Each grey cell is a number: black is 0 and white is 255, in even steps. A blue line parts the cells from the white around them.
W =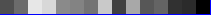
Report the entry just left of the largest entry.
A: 107
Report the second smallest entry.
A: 43
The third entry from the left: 231
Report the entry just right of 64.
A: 168

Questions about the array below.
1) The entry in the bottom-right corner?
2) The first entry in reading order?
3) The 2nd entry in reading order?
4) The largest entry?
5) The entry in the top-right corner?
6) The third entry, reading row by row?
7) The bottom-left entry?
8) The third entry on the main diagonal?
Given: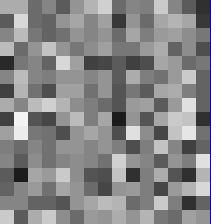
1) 148
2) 172
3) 172
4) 243
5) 48
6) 107
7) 202
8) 119

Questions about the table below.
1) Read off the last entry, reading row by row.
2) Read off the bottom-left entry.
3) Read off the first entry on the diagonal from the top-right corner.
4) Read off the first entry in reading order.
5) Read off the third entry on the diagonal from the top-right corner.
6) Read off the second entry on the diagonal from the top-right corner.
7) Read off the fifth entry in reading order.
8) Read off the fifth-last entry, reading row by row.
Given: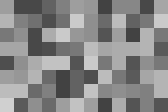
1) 84
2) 208
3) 166
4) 158
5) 66
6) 120
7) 128
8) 66

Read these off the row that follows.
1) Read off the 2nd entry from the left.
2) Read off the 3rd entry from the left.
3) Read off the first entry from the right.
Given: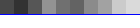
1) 50
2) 86
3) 218

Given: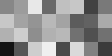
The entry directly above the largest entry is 177
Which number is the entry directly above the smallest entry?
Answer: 177
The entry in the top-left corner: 135
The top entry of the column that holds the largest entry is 105
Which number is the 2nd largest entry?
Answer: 232
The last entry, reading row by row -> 59
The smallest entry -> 20
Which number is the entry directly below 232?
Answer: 148
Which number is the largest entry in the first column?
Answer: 199
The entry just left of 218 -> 74

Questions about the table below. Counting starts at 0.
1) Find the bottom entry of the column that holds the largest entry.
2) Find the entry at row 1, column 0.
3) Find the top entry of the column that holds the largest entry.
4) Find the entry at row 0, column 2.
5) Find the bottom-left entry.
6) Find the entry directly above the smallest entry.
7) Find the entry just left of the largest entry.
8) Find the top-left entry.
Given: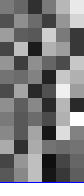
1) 94
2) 81
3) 233
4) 48
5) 88
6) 115
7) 177
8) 122

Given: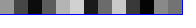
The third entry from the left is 12
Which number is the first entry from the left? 151
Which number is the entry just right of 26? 107
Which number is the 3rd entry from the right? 4

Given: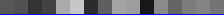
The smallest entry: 23
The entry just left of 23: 158

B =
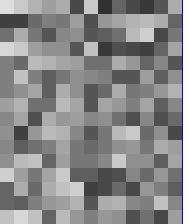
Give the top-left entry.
221
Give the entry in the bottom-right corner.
158
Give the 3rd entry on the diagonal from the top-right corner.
207
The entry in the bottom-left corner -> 193
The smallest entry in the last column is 72
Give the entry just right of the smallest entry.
100
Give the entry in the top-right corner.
172
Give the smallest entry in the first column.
64
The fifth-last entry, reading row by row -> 143
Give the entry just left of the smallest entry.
201
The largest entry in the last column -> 178
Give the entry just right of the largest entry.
201
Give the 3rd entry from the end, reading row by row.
112
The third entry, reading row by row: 178
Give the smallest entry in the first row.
49
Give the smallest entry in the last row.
72
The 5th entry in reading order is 172

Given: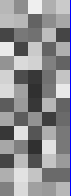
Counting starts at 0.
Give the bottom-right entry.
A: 183
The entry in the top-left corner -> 183
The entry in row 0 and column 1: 141
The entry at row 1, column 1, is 183
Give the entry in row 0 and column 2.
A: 239
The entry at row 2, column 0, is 69
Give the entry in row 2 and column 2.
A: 113
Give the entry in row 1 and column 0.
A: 189
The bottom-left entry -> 128
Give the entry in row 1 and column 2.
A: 99
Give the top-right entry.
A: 202

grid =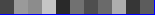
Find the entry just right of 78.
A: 106
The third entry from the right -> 174
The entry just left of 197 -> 140

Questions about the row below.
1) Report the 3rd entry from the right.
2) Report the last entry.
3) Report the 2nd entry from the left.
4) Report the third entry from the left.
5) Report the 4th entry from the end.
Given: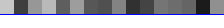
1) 101
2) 144
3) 62
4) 151
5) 109

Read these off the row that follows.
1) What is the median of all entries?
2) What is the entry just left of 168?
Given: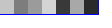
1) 155
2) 57

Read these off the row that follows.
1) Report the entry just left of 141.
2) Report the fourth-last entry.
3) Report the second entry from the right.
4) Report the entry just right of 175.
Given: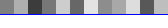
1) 227
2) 168
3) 88
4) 60
